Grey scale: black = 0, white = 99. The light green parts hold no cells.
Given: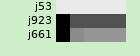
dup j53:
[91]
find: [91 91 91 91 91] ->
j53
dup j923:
[32]
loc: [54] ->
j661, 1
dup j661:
[58]
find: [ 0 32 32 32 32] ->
j923

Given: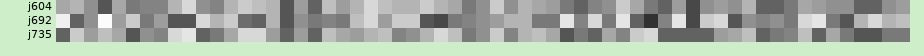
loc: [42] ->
j692, 13
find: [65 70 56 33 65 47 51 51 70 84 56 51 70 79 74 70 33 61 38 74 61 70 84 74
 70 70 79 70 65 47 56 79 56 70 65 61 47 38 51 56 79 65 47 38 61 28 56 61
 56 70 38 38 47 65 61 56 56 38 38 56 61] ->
j604
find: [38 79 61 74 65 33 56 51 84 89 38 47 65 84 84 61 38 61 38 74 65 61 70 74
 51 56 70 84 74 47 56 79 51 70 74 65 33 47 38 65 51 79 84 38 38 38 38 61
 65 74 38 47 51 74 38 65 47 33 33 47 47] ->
j735

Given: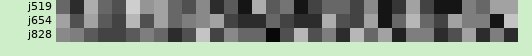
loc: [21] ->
j519, 24
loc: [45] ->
j519, 16
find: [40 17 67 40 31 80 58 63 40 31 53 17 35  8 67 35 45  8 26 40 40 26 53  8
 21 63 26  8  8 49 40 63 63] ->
j519
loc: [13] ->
j828, 24
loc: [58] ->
j519, 6

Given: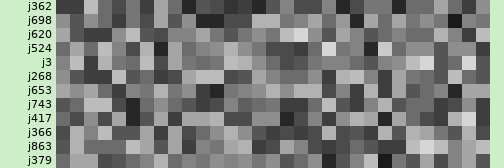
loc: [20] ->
j362, 12
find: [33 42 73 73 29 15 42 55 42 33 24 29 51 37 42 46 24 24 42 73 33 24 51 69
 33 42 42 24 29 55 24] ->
j743
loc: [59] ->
j698, 20
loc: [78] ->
j524, 23
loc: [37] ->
j743, 13

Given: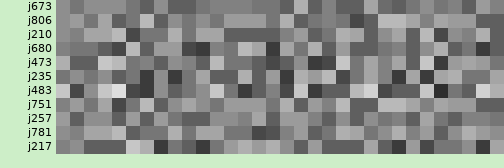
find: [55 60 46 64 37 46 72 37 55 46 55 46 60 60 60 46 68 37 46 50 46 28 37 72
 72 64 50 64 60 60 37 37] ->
j806
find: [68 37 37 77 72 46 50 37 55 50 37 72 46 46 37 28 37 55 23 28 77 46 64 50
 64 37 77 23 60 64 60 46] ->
j473
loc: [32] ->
j781, 15
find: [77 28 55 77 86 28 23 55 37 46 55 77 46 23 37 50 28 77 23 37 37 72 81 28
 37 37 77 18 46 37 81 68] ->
j483
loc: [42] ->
j673, 23

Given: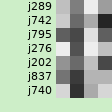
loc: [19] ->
j740, 1
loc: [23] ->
j837, 1
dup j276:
[92]
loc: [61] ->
j289, 3
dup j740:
[83]
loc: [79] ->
j742, 0
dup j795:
[37]

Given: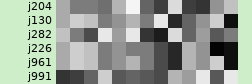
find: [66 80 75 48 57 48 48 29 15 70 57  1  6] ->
j226
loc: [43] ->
j204, 3
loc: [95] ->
j204, 5

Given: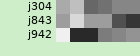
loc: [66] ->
j304, 0
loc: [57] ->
j942, 5
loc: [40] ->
j304, 2
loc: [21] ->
j843, 5
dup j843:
[61]

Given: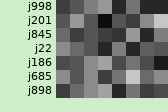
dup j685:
[54]
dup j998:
[15]
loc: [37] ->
j22, 6
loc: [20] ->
j845, 4

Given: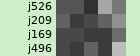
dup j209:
[38]
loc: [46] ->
j526, 4
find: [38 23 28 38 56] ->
j209
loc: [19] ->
j526, 2
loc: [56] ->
j209, 4
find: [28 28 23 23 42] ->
j169
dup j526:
[33]

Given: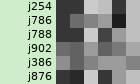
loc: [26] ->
j788, 3
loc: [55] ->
j386, 0
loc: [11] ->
j786, 4
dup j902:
[38]
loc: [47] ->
j902, 4
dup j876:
[21]

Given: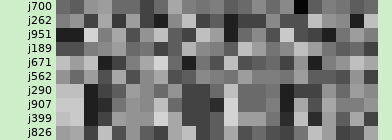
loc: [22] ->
j262, 4
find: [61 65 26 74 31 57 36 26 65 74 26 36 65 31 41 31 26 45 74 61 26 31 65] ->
j826
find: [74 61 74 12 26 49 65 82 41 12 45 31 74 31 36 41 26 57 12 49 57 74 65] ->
j671
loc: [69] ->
j189, 9
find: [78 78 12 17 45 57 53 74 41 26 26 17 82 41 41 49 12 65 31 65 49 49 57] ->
j907
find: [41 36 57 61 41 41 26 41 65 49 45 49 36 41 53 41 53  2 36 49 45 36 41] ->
j700

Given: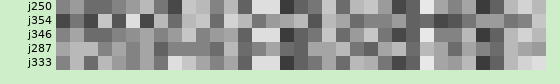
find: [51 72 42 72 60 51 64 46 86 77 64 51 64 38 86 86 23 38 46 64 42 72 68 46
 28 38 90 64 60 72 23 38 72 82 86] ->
j333
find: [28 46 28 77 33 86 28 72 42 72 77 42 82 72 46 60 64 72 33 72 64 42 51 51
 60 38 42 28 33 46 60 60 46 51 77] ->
j354
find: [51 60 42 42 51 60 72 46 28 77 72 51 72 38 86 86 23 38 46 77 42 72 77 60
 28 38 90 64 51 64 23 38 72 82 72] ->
j250
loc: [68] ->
j333, 22
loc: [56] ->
j346, 5

